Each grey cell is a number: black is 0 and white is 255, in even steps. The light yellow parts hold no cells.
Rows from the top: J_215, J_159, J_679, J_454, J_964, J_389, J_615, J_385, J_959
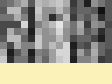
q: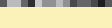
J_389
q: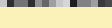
J_959

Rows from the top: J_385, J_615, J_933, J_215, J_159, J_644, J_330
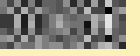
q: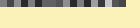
J_385
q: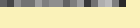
J_330
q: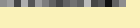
J_644

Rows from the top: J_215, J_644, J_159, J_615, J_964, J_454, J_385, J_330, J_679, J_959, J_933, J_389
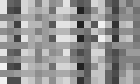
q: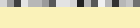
J_615
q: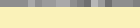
J_385
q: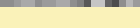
J_933

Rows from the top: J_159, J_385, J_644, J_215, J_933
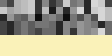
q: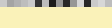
J_385
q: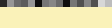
J_644

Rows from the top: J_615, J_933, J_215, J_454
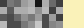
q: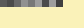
J_215
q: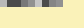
J_454
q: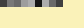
J_615

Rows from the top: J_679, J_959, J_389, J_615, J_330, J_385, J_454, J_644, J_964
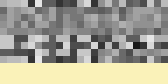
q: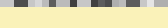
J_385
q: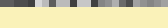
J_644
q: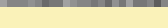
J_330
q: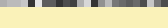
J_964

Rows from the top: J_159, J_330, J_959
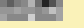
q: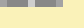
J_959
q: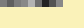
J_159
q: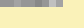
J_330

